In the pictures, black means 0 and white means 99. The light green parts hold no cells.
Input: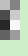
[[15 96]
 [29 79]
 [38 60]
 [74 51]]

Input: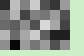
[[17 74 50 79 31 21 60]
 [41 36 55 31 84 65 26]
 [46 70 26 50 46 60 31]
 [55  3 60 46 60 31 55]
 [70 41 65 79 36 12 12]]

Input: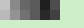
[[72 57 44 35 16 25]
 [76 53 40 35 12 30]]

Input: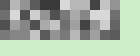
[[31 62 52 31 66 76 43 62 26 57 80 39]
 [35 71 57 35 22 22 84 71 71 26 76 57]
 [43 84 31 80 57 31 47 66 52 84 84 43]
 [47 52 52 76 35 57 47 71 43 62 39 35]]

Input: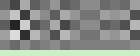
[[36 14 80 31 41 66 27 41 54 54 36 41 31 71]
 [41 27 66 36 45 58 36 41 54 54 41 45 41 62]
 [49 41 54 45 49 54 45 49 49 49 49 49 49 54]
 [58 76 23 66 54 36 66 58 45 45 62 58 62 31]
 [62 85 18 71 54 31 71 58 45 45 62 58 66 31]]

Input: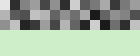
[[56 75 14 22 61 27 70 39 14 80 10 43 18 75]
 [70 35 31 75 70 39 56 43 66 10 39 56 51 31]
 [89 18 51 61 27 56 18 80 35 47 66 22 47 61]]

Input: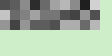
[[31 36 54 17 41 63 71 54 12 81]
 [58 26 58 36 36 31 67 67 41 71]
 [76 41 50 63 46 46 31 26 58 31]]

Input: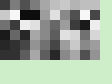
[[10 40 15 65 53 36 87 83 44 83]
 [15 19 27 57 44 27 61 78 53 61]
 [19 19 36 65 36 15 53 65 31 57]
 [23 48 31 48 65 74 78 70 74 74]
 [44 23 92 87 53 40 61 23 10 92]
 [78 96  5  5 61 87 53 31 96 27]]
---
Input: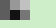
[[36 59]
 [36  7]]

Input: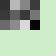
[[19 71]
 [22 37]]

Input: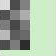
[[85 29]
 [32 50]]

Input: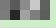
[[47 35]
 [48 15]]

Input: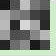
[[ 9 31]
 [68 51]]

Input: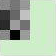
[[53 46]
 [21 40]]

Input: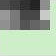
[[30 25]
 [59 47]]
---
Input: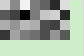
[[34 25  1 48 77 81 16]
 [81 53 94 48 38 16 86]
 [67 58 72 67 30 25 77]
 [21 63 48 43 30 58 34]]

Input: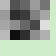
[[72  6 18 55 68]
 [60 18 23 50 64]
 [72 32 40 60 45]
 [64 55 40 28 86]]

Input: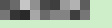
[[46 20 16 65 41 51 51 24 46]
 [32 41 77 56 28 24 60 69 36]]

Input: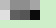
[[87 37 33  4]
 [73 55 55 64]]

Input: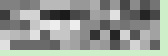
[[87 41 41 41 41 37 67 63 50 63 59 32 54 82 67 37]
 [41 45 37 77 87 92 77 92 54 54 32 50 45 50 50 63]
 [50 50 45 50 72 72 72 59 59 67 37 59 27 54 32 45]
 [23 59 82 82 23 14 10 27 32 63 59 87 37 32 14 27]
 [77 72 67 87 37 77 77 63 54 19 67 14 82 32 72 63]]

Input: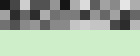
[[63 17 40 17 67 44 48 48 22 58 40 63 22 40]
 [ 8 27 80 32 32 58  8 67 85 36 63 53 89 67]
 [44 32 53 58 36 53 53 76 80 76 76 27 17 71]]

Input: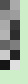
[[79 13]
 [70 17]
 [66 22]
 [39 49]
 [57 61]
 [31 66]
 [ 8 87]]

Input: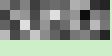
[[38 24 86 33 58 33 42 68 28 72 46]
 [72 28 46 77 54 38 24 46 50 33 14]
 [54 33 50 24 38 42 38 68 63 19 14]
 [24 63 58 28 63 86 50 58  5 50 42]]
